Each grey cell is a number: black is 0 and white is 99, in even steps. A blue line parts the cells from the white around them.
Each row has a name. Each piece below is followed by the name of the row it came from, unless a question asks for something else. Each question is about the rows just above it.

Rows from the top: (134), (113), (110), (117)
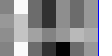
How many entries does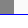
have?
2
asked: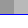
(110)
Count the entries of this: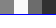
4
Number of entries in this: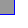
1
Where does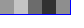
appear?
(113)

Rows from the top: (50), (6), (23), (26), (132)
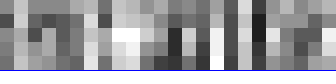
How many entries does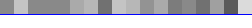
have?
18
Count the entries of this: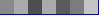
7

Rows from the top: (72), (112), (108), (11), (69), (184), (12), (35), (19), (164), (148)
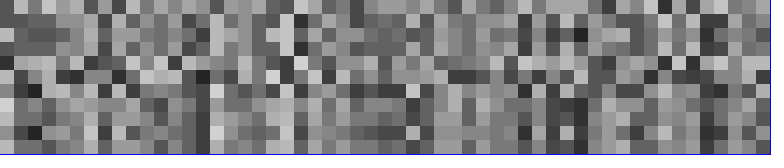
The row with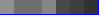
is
(35)
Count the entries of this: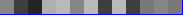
13
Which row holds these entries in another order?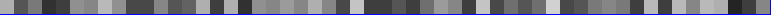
(12)
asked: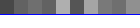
(112)
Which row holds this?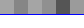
(72)

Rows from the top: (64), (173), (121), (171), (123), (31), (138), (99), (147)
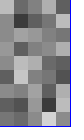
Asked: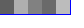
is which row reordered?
(64)
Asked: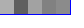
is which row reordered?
(138)
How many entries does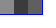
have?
3
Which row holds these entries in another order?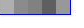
(171)
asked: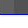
(99)

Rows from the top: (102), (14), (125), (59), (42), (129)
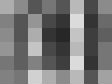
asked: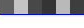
(59)
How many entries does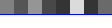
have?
8
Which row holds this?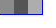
(125)
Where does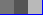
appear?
(102)

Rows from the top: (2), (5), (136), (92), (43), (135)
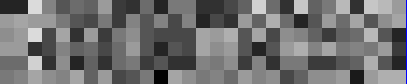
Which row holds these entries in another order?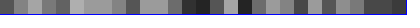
(92)
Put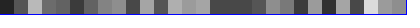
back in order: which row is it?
(136)
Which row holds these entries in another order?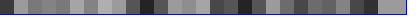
(92)
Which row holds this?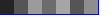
(5)
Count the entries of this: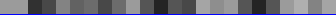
24
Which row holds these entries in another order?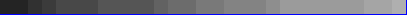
(92)

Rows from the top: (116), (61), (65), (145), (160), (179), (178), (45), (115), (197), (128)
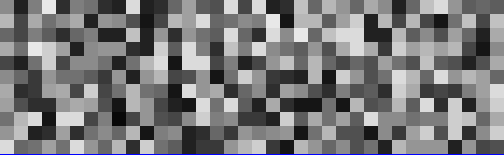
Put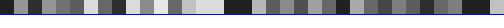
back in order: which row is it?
(65)
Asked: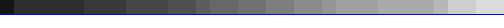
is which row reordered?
(178)
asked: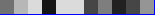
(160)
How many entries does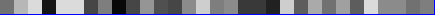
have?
31
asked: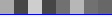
(178)
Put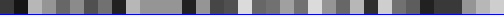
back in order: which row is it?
(128)
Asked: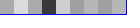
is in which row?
(145)

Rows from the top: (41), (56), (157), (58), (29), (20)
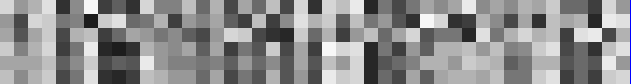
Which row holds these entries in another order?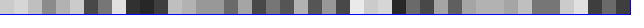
(20)
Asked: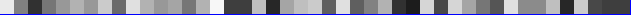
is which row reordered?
(58)
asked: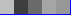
(157)
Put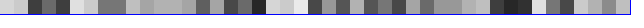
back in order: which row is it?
(20)
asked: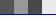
(20)

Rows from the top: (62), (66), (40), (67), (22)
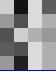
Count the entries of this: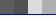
4
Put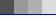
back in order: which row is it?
(66)
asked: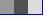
(66)
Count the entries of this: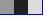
3

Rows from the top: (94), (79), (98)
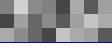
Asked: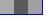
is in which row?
(94)
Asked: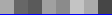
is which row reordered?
(98)

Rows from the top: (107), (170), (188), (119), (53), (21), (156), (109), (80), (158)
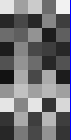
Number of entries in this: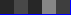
5
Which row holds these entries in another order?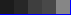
(119)
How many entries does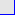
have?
1
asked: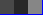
(170)

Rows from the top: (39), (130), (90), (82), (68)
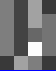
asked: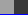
(39)
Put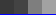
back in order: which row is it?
(39)
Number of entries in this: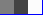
3

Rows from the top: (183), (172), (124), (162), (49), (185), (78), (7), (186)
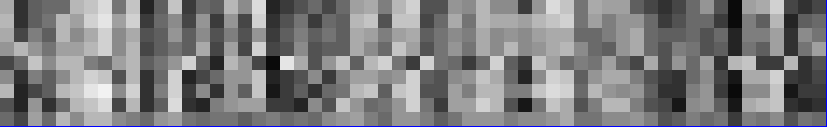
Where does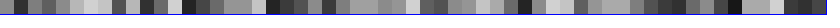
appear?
(185)
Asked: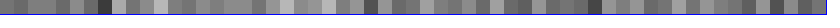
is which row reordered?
(186)
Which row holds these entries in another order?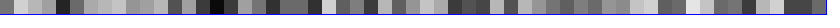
(49)
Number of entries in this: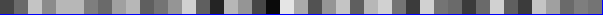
43
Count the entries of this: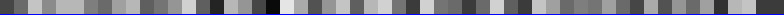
56
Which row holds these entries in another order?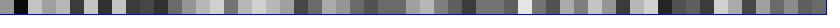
(172)

